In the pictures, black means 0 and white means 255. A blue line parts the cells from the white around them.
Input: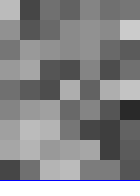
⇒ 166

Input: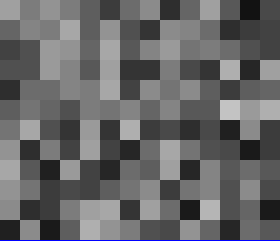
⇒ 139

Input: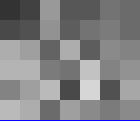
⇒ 131

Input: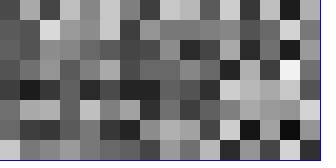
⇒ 104

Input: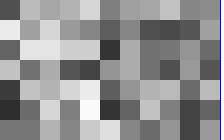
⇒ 46

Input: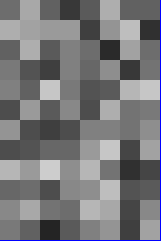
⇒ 136

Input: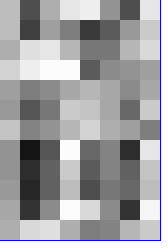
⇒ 167
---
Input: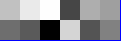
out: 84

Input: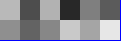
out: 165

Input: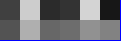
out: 145

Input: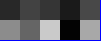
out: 3

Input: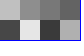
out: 58

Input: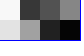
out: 33

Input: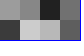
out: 184

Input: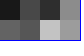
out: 195

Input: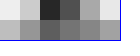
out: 134
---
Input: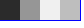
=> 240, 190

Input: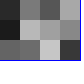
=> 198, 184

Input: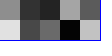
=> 225, 194

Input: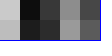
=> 202, 189

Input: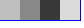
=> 218, 191

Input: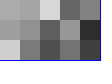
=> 215, 207
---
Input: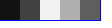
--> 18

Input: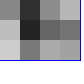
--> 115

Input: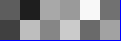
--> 190

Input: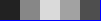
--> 34

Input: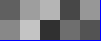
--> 136

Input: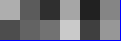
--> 99

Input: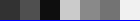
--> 14

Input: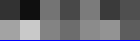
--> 131
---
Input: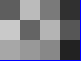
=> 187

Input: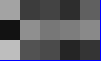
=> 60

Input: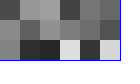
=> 151

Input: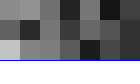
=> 146

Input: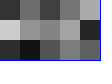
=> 109

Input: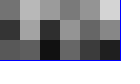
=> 184

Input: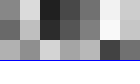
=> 219

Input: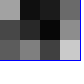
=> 15

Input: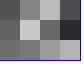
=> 134

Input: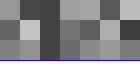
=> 72
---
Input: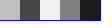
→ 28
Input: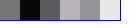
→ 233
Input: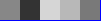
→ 121
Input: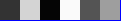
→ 158
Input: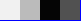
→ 81
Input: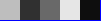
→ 14
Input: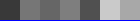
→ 168
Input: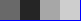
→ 206
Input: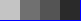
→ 42
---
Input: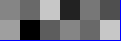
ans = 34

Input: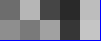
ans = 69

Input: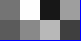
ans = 254

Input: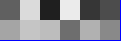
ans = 235

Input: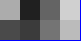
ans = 32

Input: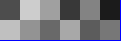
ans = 56
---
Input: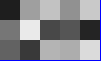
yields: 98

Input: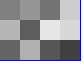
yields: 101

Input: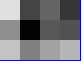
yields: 195

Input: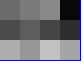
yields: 173

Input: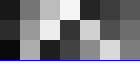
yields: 9

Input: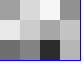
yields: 110

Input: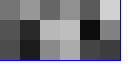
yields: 76

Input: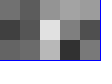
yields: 100

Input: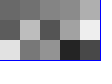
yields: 226

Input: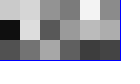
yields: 81
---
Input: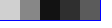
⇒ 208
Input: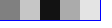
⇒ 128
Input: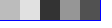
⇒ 188
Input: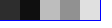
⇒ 45
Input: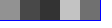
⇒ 146
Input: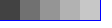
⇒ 66
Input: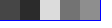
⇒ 70
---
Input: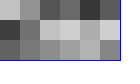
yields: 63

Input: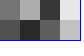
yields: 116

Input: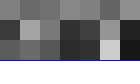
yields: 58

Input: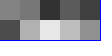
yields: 131

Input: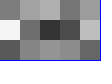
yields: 245

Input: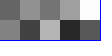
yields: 101
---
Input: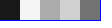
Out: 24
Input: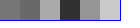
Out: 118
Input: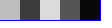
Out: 190
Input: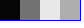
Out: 6
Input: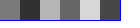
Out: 122
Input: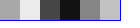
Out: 167
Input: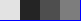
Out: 227
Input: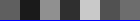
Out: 95
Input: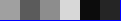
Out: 160
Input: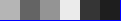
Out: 181
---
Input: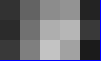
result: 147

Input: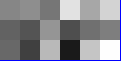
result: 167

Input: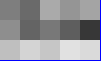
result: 149

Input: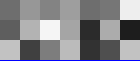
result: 118

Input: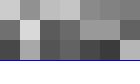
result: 130

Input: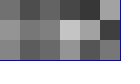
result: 55

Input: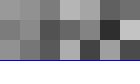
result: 96

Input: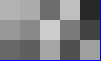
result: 191
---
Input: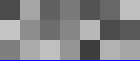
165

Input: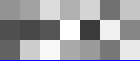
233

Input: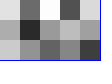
62

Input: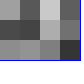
53

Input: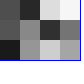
165

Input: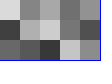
140

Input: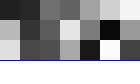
66
